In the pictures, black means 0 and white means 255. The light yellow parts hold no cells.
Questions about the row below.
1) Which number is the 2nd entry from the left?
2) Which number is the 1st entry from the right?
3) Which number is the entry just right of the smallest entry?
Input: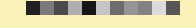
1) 122
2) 87
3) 197

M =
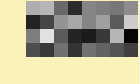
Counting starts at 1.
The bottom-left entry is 78
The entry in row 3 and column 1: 126
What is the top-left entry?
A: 174
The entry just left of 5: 182
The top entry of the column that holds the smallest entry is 140
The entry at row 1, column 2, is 182
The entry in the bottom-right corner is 64
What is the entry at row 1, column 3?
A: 105
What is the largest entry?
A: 225
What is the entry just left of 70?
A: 35
